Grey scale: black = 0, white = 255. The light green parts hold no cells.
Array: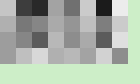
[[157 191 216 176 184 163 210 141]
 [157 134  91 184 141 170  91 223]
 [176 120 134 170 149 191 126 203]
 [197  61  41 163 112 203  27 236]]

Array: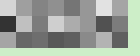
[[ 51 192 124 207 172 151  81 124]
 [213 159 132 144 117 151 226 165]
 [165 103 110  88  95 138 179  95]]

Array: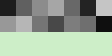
[[152 182 117  72 125 111  15]
 [ 29  96 140 166 104  35 197]]

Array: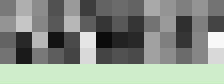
[[148 198 134  87 183  93  53  87  53 114 154  47 127  68]
 [121 175 140  81 154  61  99 107  99 168 148 127 148 114]
 [ 99  40 183  19  74 229  11  33  40 161 127  53 134 248]
 [114  26 121  93  68 217  68  81  74 161 140 107 134 217]]

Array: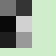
[[  9 209]
 [ 30 153]
 [116  51]]

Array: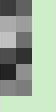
[[171 157]
 [ 35 144]
 [132 124]
 [193 111]
 [ 61  97]
 [ 77  49]]
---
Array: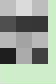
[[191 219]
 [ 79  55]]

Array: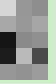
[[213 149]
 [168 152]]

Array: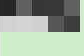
[[ 39  97]
 [209 211]]

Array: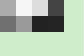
[[169 246]
 [113 154]]

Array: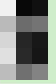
[[239   8]
 [185 108]]

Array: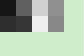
[[23 97]
 [46 55]]
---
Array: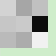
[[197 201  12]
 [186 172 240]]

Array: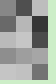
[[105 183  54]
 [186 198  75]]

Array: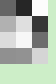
[[177 223  54]
 [220 247 109]]

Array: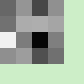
[[113 172 174]
 [241 124   6]]

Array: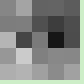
[[125 126  80]
 [181  69 122]]

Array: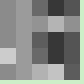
[[139 155 147]
 [139 155  93]]

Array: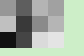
[[192  57 138]
 [ 17  69 218]]

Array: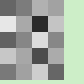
[[231 169  42]
 [ 98 134 220]]
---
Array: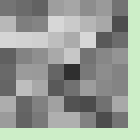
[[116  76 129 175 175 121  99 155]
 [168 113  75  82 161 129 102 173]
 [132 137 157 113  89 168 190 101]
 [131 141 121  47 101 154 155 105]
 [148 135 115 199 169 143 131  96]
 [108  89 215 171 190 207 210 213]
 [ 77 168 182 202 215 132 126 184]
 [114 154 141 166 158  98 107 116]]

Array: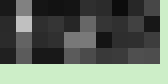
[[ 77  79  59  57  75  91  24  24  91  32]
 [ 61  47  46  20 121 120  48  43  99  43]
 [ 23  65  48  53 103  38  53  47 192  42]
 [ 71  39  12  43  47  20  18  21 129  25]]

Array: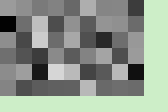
[[107 110 105 184  97  96  92  78 132]
 [ 16 185  89  68 186 214  24 158 140]
 [155  78 164 131  91 138  60  83 111]
 [152 110  40  80 168 108 204  72 142]
 [107 144 148  91 145  77 191 110   2]
 [ 60 134 133 174 104 130 122 143 155]]

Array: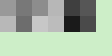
[[ 74  26 188 199 109 184]
 [ 86  63 183 141 120 153]]

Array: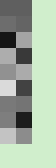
[[139 194]
 [ 28 126]
 [115 120]
 [ 67 219]
 [171 145]
 [ 58 174]
 [163  21]
 [100 108]
 [ 96  95]]

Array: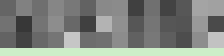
[[194 141  77  94 120  97 140 112 109 198 117 104  66  99]
 [ 74 153  84  86 117  86 144 179  64 104 141 116  55 114]
 [161 164  87  67 112  64 139 137  98 120 134 111 129 101]]
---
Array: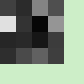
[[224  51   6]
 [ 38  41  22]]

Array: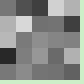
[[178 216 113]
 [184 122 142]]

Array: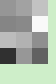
[[133 137 249]
 [188 178 143]]

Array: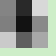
[[127  18 137]
 [202  95 168]]

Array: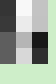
[[ 57 235 194]
 [ 94 181  24]]

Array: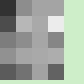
[[ 76 183 169]
 [125 141 166]]

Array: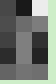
[[ 77 108 125]
 [ 65 127  49]]

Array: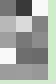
[[184 218 130]
 [159 120 140]]
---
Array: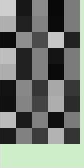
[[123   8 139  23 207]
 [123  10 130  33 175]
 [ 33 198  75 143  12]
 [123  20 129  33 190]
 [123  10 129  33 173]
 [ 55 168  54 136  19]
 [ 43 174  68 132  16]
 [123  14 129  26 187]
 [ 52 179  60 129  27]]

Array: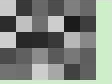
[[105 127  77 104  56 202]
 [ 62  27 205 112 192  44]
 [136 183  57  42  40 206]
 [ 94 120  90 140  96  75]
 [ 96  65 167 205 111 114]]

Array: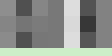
[[130  83 221 120 134  80 142]
 [130  55 217 120 123 117 133]
 [130  86 221 120 119  80 139]]

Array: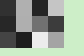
[[197  36 176  49]
 [ 60 113 175  39]
 [164 236  29  68]]

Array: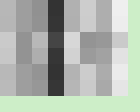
[[239 174 205 177  51 145 158 183]
 [237 174 204 176  53 146 158 182]
 [202 152 148 215  69 184 147 202]
 [226 162 155 210  54 174 147 199]
 [235 172 204 179  51 148 158 184]
 [229 169 202 182  54 151 158 186]]

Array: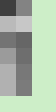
[[131  63]
 [199 186]
 [102 116]
 [110 155]
 [120 177]
 [123 177]]

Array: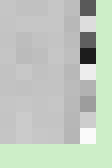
[[ 89 189 198 193 193 197]
 [221 184 198 198 198 196]
 [ 95 188 196 194 189 195]
 [ 28 191 198 190 187 197]
 [237 184 195 193 199 194]
 [178 187 195 195 193 194]
 [157 185 198 196 198 197]
 [205 183 196 196 203 196]
 [250 182 198 199 203 197]]

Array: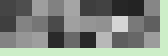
[[134  35  38  66  62 165 129 158  78  69]
 [ 95 121 213 145 149 160  74 118 131  63]
 [156 103  94 184  40 105  42 158 150 131]]

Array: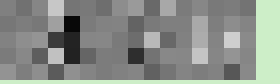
[[115 124 121 135 123 168 105 154 141 110 121 117 199 134 113 128]
 [132 141 126 169 127 127 122  99 131 130 123   8 160 120 125 119]
 [138 206 132 172 129 104 185 109 122 135 134  35  59 148 142 130]
 [134 148 134 196 135 136 115  46 123 124 101  34 193  94 136 123]
 [137  87 130 125 132 117  97 133 129 124 132 144  91 142 126 147]]
